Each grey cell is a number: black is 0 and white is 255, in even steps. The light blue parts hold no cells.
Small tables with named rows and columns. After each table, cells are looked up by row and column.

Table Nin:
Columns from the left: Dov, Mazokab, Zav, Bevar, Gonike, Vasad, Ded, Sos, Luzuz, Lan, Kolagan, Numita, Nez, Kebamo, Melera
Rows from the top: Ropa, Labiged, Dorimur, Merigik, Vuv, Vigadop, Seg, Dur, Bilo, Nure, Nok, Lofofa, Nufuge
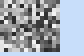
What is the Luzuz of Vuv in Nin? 210
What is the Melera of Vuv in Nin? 182
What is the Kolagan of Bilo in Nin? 87
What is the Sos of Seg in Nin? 140
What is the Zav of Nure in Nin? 144
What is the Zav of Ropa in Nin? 232
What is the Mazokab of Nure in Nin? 80
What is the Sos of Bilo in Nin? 214
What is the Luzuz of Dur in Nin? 156
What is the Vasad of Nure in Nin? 236
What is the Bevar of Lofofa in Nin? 179
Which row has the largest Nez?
Merigik

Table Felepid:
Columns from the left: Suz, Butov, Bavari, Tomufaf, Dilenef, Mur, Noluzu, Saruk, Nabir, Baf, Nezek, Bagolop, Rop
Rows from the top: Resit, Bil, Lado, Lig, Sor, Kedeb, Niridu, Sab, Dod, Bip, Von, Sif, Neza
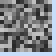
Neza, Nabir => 68
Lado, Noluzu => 184
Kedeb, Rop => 173
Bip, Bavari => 164
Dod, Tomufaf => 84
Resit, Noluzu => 106
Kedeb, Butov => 130
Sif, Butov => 182
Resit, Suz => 140

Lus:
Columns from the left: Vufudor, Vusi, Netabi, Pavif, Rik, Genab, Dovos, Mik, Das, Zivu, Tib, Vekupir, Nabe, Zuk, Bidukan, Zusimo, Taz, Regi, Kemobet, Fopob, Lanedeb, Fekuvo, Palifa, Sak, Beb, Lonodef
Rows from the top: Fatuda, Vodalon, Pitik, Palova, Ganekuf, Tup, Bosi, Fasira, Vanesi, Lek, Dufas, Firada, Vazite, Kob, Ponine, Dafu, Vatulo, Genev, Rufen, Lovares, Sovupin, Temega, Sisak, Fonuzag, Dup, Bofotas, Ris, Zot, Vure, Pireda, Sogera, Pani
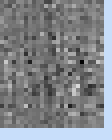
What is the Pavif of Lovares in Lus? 104
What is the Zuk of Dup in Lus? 110
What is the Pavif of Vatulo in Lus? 110
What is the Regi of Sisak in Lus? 149
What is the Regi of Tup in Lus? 92
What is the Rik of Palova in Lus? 140
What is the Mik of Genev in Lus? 126
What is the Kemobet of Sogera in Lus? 127
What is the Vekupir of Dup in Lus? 104
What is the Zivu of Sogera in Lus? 113
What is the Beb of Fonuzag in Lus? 104
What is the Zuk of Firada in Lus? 86
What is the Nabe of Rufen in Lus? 108

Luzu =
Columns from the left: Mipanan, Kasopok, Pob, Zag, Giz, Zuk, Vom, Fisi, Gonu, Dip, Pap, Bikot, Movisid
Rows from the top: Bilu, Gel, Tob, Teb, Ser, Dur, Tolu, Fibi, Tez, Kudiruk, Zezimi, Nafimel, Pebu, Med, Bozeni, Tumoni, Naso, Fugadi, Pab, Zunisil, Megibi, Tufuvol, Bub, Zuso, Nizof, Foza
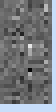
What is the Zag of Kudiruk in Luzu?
129
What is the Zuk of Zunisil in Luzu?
47
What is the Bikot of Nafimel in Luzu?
80
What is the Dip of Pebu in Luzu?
121
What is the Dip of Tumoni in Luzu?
83
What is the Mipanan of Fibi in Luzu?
108
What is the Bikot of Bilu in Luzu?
124
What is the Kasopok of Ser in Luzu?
106
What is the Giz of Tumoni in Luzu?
121

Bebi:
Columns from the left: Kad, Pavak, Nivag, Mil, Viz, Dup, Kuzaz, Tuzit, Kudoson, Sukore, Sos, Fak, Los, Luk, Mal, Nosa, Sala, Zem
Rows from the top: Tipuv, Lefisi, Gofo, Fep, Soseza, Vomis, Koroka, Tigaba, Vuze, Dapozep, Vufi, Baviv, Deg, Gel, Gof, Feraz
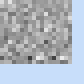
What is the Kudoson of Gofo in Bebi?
143
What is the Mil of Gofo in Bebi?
177
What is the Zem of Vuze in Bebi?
154
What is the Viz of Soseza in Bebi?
152
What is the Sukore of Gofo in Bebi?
174
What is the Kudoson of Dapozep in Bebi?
154
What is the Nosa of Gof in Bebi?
235
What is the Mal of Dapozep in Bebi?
178
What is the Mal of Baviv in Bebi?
154
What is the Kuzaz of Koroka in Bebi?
138
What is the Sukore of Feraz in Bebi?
135
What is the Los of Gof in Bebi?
122
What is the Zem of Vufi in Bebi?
128
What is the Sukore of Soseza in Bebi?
134
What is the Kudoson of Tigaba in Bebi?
161
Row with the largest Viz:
Koroka

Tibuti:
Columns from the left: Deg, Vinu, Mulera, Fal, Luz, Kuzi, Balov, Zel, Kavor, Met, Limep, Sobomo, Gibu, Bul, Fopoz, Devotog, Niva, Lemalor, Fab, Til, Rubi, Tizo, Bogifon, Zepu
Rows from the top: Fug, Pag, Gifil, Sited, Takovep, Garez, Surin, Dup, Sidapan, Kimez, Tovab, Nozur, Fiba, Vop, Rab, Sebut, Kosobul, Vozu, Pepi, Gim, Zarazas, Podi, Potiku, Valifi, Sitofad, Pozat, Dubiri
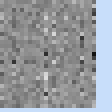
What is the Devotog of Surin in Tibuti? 142
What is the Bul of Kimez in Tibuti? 135
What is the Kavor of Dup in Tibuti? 127
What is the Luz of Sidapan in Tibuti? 157
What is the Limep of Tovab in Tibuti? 159
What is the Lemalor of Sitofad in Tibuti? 143
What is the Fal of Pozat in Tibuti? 141
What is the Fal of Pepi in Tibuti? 183
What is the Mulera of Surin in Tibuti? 146
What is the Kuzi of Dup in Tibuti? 141
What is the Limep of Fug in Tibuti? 136
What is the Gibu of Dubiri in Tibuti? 142
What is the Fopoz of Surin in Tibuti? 144
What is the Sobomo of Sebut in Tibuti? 117
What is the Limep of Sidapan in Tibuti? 127

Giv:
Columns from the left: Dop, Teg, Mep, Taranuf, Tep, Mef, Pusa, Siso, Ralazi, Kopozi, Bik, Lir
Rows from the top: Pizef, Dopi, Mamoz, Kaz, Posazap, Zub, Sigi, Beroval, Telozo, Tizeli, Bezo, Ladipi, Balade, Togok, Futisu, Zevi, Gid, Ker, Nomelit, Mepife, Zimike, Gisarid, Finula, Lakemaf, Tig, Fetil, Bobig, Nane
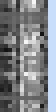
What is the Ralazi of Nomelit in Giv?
215
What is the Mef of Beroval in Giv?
163
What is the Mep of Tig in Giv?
95
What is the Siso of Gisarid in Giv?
132
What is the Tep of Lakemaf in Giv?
76
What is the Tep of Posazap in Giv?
97
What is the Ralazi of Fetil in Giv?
141
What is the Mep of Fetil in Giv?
54
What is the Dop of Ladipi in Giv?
57
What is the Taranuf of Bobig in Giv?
92
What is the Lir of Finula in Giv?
44
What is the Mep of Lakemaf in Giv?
71
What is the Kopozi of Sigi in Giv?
168
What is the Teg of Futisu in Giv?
47
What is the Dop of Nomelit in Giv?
91
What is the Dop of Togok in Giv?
91

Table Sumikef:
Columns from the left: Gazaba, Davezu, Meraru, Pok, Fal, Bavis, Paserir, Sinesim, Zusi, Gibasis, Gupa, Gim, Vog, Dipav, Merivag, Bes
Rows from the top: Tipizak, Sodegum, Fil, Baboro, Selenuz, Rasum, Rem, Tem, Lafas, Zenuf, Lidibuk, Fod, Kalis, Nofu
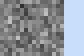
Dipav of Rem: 167
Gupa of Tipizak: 106
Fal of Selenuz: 145
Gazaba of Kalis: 118
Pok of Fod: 139
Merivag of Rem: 109
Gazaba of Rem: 143
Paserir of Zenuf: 123
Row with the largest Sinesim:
Tipizak

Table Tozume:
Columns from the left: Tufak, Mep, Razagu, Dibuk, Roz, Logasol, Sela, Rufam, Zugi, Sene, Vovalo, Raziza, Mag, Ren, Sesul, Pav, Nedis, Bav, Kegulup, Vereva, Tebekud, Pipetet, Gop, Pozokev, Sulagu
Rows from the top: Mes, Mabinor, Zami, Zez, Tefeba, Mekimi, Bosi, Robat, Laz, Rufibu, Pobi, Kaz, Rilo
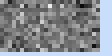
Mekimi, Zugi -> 96
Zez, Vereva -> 62
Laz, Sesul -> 115
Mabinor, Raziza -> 129
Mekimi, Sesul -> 103
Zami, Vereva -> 123
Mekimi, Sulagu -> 149
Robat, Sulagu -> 53
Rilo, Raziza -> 171
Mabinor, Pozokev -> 137
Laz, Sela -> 107
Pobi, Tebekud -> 165
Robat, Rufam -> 110
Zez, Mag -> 165
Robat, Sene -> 191
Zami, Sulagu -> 71
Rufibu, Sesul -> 118
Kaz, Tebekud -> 179
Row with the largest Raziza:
Rilo

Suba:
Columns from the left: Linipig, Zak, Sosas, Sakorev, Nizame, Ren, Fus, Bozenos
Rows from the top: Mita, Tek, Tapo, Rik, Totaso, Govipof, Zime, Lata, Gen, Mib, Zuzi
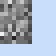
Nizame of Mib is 113
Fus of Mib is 88
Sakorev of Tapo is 169
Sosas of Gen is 103
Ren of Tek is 136
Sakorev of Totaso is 172
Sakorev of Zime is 86
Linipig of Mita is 147
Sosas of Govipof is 123
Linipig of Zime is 148
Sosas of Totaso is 119
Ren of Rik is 137
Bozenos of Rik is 149
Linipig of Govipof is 128
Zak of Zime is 109
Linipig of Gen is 240
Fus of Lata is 130

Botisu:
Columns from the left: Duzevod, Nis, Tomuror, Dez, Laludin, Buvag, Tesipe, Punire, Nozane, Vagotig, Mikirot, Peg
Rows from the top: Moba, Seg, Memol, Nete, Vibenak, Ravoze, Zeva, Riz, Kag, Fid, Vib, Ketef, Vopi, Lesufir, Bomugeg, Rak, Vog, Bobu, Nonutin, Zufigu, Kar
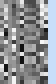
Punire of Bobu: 128
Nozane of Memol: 115
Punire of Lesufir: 73
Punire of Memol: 128
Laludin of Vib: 129
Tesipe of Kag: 108
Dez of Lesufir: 90
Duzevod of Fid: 128
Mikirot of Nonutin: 215
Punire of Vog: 115
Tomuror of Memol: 140
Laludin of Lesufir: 150
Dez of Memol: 90
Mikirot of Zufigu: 57
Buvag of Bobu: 159
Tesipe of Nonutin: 137
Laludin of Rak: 115
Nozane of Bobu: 115
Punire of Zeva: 142

